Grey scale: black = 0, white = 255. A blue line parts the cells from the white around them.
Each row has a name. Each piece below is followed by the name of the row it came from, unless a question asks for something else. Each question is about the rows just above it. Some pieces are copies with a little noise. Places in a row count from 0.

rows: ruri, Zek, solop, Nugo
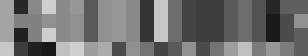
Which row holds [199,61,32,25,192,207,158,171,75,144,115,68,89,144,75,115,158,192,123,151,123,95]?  Nugo
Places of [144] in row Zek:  3 5 7 21
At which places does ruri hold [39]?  1 19
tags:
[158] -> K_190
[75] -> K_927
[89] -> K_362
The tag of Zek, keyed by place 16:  K_362

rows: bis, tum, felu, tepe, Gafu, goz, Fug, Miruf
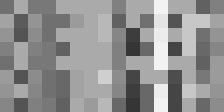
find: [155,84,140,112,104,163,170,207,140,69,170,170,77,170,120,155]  goz
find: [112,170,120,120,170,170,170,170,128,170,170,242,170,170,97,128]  bis
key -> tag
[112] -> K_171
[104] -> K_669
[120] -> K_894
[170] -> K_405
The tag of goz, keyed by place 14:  K_894
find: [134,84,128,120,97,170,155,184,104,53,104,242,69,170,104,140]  Miruf

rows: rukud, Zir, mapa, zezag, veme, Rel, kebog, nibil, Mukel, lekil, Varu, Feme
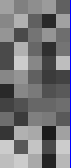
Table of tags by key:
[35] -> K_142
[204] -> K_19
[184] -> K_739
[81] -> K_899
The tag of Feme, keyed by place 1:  K_19
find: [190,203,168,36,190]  Feme
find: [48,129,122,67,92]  kebog
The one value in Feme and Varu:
[204]

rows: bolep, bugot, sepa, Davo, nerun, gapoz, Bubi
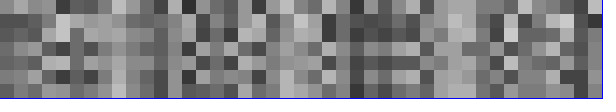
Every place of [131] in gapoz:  1 9 17 35 37 38
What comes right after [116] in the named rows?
[88]

